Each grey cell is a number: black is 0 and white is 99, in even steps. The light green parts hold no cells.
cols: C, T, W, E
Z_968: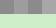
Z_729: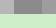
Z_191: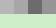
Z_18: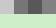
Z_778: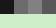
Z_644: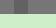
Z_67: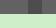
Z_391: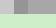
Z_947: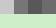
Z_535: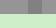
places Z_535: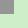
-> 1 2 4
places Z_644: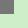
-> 1 3 4
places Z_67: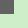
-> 1 2 4
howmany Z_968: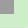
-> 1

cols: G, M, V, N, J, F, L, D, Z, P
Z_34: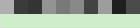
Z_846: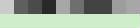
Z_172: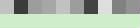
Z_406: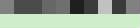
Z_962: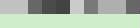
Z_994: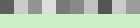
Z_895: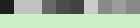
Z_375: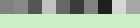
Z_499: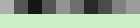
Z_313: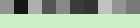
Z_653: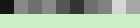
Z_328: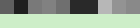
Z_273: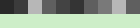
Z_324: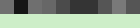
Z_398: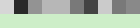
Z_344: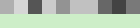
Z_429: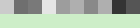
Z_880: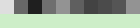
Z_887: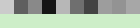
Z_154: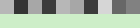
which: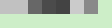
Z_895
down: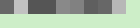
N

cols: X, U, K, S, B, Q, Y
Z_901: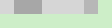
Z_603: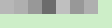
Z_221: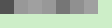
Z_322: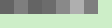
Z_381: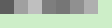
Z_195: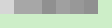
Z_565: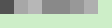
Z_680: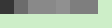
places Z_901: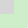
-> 1 4 5 6
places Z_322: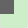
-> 1 3
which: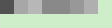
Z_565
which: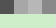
Z_565
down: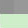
Q

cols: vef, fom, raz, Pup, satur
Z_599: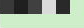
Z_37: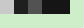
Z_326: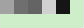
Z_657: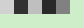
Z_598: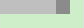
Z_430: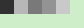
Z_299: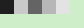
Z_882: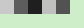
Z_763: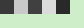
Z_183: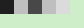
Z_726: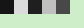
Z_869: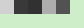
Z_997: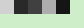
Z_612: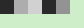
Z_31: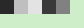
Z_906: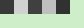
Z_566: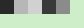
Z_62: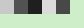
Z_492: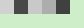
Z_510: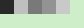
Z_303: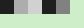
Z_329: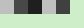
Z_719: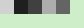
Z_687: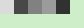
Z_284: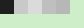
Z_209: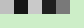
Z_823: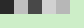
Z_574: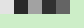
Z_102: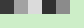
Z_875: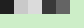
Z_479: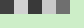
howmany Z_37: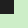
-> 1
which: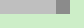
Z_598
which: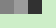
Z_687
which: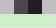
Z_329
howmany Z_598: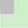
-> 4
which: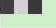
Z_479
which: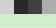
Z_997

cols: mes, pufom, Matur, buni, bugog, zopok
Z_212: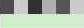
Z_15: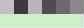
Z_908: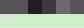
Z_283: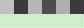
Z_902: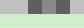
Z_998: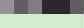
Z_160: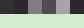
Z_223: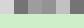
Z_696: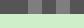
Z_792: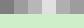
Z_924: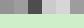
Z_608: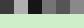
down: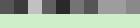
zopok
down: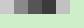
zopok
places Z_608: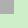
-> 2
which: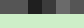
Z_908
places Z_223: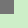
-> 2 6
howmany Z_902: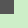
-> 0
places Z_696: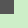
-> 1 2 4 6

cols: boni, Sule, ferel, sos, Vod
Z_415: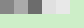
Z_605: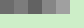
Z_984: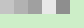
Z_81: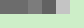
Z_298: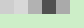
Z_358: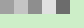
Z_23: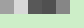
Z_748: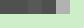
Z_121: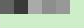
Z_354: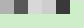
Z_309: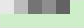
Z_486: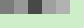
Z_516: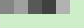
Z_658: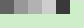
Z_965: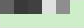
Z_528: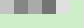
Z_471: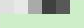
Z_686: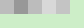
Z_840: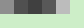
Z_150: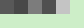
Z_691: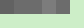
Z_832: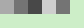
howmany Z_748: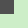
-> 3
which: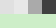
Z_471
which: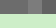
Z_81
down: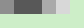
ferel
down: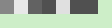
sos

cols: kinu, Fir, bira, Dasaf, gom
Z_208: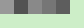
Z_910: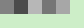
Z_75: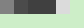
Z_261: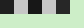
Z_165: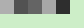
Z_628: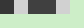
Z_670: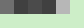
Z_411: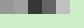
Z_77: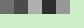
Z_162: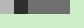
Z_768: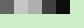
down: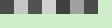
Fir
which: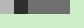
Z_162
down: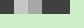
Dasaf
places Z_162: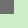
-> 3 4 5
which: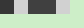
Z_628
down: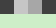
Dasaf
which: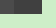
Z_75

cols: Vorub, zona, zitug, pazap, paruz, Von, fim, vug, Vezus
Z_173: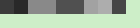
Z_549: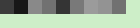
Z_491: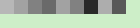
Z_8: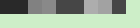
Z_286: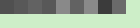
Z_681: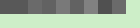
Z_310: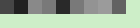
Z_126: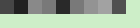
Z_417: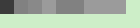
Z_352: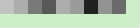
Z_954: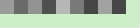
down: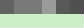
pazap
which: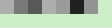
Z_352
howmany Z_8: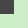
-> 3
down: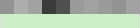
vug
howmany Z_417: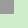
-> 4
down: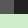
zona

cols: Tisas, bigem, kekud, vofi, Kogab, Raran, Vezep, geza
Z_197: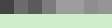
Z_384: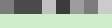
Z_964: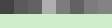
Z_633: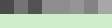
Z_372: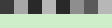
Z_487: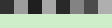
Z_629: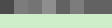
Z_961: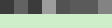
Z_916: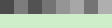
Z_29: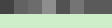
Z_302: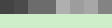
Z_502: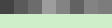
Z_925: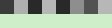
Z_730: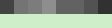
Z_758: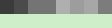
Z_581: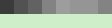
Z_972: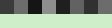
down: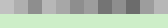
vofi
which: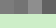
Z_629
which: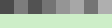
Z_916

